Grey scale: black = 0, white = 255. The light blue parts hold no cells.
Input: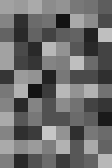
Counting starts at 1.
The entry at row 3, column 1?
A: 99
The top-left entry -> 162
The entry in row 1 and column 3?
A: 170
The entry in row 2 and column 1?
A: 132
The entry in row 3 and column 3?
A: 99
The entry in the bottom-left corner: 126
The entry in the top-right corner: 93
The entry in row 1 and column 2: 155
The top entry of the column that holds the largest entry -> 140
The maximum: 198
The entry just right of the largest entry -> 147
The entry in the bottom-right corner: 184
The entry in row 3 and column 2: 41

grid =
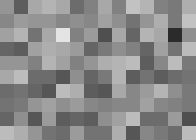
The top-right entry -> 174
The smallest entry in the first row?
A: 93
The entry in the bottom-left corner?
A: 188
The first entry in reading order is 149
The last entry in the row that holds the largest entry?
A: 143
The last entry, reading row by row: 188
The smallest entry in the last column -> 79
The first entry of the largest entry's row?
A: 161
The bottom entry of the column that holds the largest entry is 108
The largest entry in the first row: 194
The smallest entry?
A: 43
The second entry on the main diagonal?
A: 155
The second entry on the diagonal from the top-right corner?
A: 121
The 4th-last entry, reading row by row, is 135
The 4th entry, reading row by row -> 180
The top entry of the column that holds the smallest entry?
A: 121
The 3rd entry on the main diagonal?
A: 115
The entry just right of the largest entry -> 129
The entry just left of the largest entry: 168
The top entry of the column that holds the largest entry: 168
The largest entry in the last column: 194
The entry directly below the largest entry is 168

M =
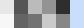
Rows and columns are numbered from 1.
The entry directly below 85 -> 100
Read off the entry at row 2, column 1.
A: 247
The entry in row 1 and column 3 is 187
